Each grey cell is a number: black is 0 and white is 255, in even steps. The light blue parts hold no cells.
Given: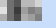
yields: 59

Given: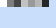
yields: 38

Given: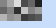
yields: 33

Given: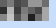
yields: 32

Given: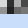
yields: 35

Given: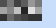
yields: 36

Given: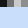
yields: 20

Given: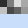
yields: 45
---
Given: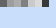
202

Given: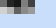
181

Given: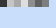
197

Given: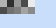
178

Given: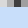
175

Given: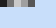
159

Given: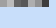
174

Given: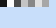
224
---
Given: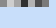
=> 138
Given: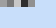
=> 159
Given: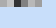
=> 172
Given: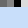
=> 105
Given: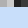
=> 176
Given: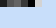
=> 30
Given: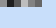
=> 145
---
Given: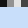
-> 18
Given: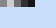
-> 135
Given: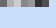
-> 107
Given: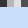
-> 52
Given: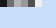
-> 22
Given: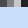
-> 75
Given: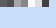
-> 93
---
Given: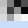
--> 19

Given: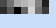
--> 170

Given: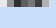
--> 47

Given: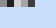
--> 210

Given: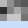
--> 102

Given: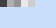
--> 148

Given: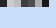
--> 190

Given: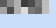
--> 175

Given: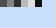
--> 49
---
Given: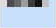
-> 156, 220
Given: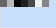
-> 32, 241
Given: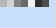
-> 105, 241
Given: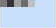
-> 161, 191
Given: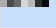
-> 214, 214
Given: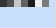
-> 97, 239
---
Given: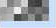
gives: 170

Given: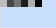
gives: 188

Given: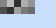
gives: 79

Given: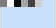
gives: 124

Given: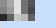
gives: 40

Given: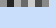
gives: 148

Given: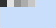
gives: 49

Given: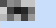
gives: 184

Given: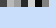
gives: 70

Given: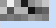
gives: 112
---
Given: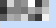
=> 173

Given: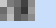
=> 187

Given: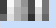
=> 221

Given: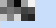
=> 132

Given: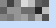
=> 122

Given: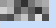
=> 77

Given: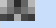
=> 58

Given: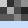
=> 90

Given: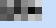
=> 78
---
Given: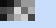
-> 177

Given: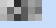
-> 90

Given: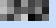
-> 5

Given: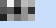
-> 119

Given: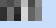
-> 214

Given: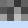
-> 83
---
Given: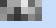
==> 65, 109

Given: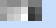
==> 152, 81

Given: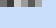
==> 116, 167

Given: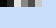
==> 10, 201

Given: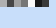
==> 176, 57

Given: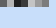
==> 97, 124

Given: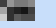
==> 63, 76

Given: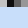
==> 194, 151

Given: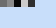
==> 109, 47
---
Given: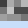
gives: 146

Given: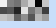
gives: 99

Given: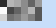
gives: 127

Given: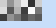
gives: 118

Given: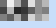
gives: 170

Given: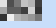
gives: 180

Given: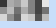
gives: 98

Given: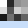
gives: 53

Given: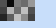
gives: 192
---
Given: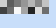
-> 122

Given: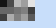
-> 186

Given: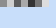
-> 92

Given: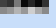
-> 121

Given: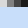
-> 69

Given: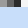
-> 43

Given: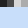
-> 215
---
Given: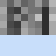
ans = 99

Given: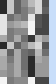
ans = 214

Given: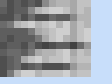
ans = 194

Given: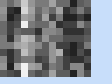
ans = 93

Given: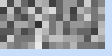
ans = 103

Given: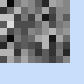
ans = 150
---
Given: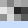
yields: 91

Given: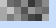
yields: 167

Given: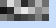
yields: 68

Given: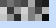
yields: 13

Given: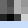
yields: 208

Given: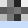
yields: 200

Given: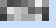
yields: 58

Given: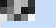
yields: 242

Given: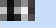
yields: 78
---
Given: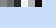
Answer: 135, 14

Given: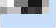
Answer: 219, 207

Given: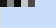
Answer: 23, 75

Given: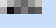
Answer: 220, 94

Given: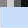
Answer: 132, 18

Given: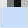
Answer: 230, 188

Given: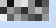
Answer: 195, 151

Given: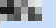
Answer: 136, 95

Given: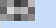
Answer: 123, 138

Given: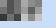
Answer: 140, 195
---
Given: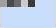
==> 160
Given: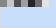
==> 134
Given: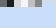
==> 107
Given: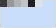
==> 59
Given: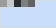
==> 155
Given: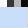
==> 250
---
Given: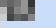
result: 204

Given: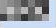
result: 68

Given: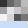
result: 242

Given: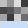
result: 163

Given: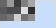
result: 103

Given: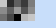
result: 111

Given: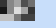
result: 192
